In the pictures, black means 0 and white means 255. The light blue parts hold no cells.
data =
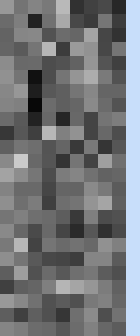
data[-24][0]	152
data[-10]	[143, 111, 124, 63, 110, 116, 148, 165, 95]
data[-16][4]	37
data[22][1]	64
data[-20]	[140, 105, 106, 77, 82, 98, 149, 84, 64]
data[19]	[94, 158, 81, 107, 88, 111, 119, 92, 79]
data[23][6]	129
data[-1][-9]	133
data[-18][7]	101
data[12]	[163, 141, 118, 77, 124, 133, 113, 98, 102]
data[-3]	[153, 136, 113, 81, 91, 80, 121, 129, 102]
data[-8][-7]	74
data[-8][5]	42
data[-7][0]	121
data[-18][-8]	151
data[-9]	[117, 128, 111, 107, 93, 57, 127, 76, 81]
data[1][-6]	113
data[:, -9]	[152, 107, 99, 101, 140, 145, 135, 132, 107, 55, 96, 137, 163, 131, 143, 117, 137, 121, 142, 94, 64, 153, 94, 133]
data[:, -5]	[185, 169, 108, 60, 82, 117, 95, 95, 37, 128, 101, 52, 124, 101, 110, 93, 69, 106, 69, 88, 181, 91, 54, 87]
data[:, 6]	[65, 59, 164, 146, 149, 173, 135, 138, 68, 68, 121, 67, 113, 138, 148, 127, 87, 104, 133, 119, 150, 121, 139, 129]
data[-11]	[131, 105, 105, 70, 101, 100, 138, 121, 91]
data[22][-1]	114
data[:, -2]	[73, 118, 70, 71, 84, 122, 101, 107, 116, 104, 53, 159, 98, 121, 165, 76, 48, 145, 133, 92, 124, 129, 78, 103]
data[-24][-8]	116
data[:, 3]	[121, 113, 82, 182, 77, 77, 88, 108, 104, 183, 84, 85, 77, 70, 63, 107, 105, 117, 72, 107, 127, 81, 80, 105]

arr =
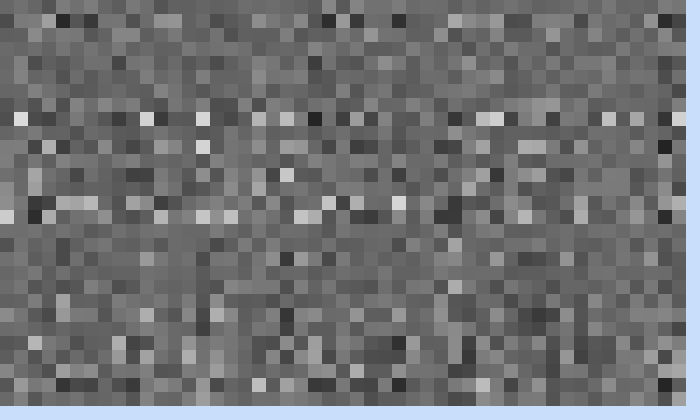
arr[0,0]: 103
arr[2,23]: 94
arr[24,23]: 93
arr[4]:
[103, 128, 77, 95, 88, 100, 112, 111, 70, 115, 118, 94, 106, 87, 97, 76, 95, 106, 127, 118, 95, 113, 61, 113, 90, 84, 112, 141, 120, 92, 113, 100, 116, 143, 99, 108, 84, 111, 99, 121, 93, 119, 119, 129, 91, 108, 99, 68, 86]
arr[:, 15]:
[97, 77, 114, 113, 76, 99, 101, 78, 83, 91, 90, 128, 84, 103, 128, 144, 122, 74, 116, 106, 82, 139, 175, 108, 123, 144, 156, 74, 123]
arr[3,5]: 103
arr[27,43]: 140
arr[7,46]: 104
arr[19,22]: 91
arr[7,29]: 127
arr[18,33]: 110
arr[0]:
[103, 112, 102, 84, 123, 112, 124, 102, 93, 120, 110, 84, 97, 96, 101, 97, 99, 109, 106, 109, 104, 99, 92, 134, 89, 132, 113, 113, 123, 106, 109, 108, 95, 108, 99, 106, 113, 106, 98, 101, 105, 113, 103, 118, 102, 103, 99, 123, 117]
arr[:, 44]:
[102, 112, 93, 120, 91, 107, 103, 108, 89, 106, 104, 108, 122, 122, 100, 120, 105, 115, 117, 102, 121, 89, 108, 101, 136, 121, 116, 104, 107]
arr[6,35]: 97
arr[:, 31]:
[108, 105, 142, 97, 100, 108, 114, 85, 100, 104, 63, 121, 78, 125, 104, 57, 124, 88, 129, 119, 83, 138, 144, 130, 96, 93, 111, 88, 93]
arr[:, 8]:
[93, 117, 133, 120, 70, 93, 106, 114, 61, 90, 88, 116, 87, 90, 82, 88, 111, 98, 107, 99, 79, 123, 115, 95, 174, 153, 116, 78, 109]
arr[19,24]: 110
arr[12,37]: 141
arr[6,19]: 89
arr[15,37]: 181
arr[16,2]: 114
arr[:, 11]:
[84, 145, 105, 97, 94, 104, 130, 82, 59, 115, 152, 105, 121, 127, 63, 180, 115, 88, 119, 109, 102, 119, 100, 118, 121, 112, 84, 136, 103]
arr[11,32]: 93
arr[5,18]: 138
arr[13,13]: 78
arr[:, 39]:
[101, 128, 149, 85, 121, 96, 117, 150, 65, 91, 123, 108, 82, 90, 87, 94, 105, 101, 88, 99, 79, 120, 68, 102, 79, 72, 69, 85, 83]
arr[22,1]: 117
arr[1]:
[76, 122, 124, 159, 40, 85, 57, 116, 117, 81, 108, 145, 148, 97, 106, 77, 89, 97, 141, 120, 109, 135, 84, 46, 153, 57, 109, 107, 49, 93, 98, 105, 168, 138, 127, 152, 76, 79, 125, 128, 125, 74, 119, 107, 112, 94, 145, 44, 69]
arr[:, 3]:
[84, 159, 109, 99, 95, 105, 112, 128, 68, 98, 175, 95, 112, 106, 68, 172, 102, 106, 102, 93, 96, 90, 74, 92, 120, 114, 80, 130, 110]
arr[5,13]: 93
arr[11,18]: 99

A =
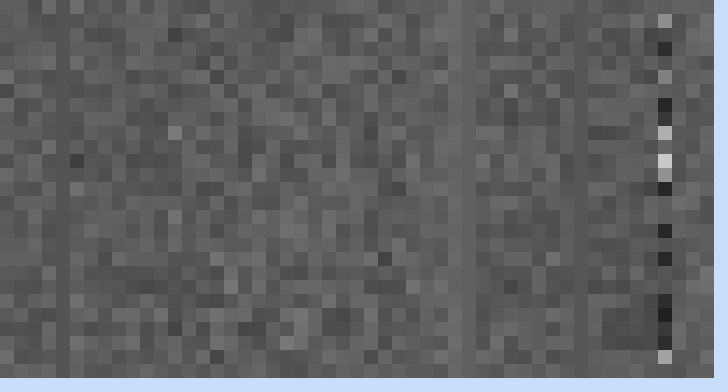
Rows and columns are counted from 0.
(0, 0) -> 93
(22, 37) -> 93
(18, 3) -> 83
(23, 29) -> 89
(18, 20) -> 100
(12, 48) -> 81
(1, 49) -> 92
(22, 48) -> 95
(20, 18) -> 107
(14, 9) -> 100
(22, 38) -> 92
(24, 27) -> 77
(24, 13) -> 85
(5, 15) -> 73
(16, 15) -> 77
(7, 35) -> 92
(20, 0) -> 85
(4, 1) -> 96
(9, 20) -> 92
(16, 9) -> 83
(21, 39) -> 78
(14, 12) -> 95
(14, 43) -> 78
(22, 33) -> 96
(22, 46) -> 73
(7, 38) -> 85
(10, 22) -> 87
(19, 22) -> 94
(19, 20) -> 80
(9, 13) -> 90
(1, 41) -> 86
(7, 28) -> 100
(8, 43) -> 99
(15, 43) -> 84
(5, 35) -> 85
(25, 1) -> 81
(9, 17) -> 78
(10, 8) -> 82
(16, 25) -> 92

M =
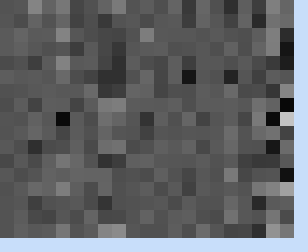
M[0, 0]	83
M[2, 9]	82
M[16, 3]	91
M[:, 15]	[80, 86, 89, 79, 87, 81, 87, 91, 85, 87, 89, 82, 80, 84, 82, 75, 85]
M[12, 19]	84
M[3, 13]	82
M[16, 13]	78
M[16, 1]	95
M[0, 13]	57
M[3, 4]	85
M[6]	[81, 83, 88, 91, 88, 88, 105, 55, 62, 100, 97, 69, 79, 78, 92, 87, 105, 74, 76, 54, 133]
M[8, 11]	94
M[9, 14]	85
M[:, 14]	[102, 99, 83, 87, 87, 86, 92, 91, 67, 85, 72, 91, 87, 89, 82, 79, 107]
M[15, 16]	113
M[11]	[72, 88, 74, 95, 117, 103, 83, 50, 61, 95, 97, 87, 86, 85, 91, 82, 89, 64, 57, 58, 88]
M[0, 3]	99
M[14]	[83, 86, 63, 81, 84, 88, 75, 52, 80, 82, 84, 87, 75, 90, 82, 82, 102, 87, 41, 90, 93]
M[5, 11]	70
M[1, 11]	87
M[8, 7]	110
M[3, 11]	92
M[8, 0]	84
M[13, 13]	65
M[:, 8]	[122, 83, 69, 55, 48, 48, 62, 125, 100, 85, 113, 61, 78, 80, 80, 73, 139]
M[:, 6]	[81, 78, 77, 89, 91, 67, 105, 91, 76, 81, 74, 83, 99, 76, 75, 100, 91]
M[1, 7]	57
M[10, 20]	107
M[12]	[87, 77, 84, 98, 94, 100, 99, 99, 78, 81, 76, 95, 82, 70, 87, 80, 121, 71, 82, 84, 17]
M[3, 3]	80
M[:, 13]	[57, 61, 87, 82, 62, 21, 78, 79, 101, 86, 98, 85, 70, 65, 90, 94, 78]
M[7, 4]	92
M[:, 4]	[119, 101, 131, 85, 130, 105, 88, 92, 10, 69, 78, 117, 94, 125, 84, 86, 118]
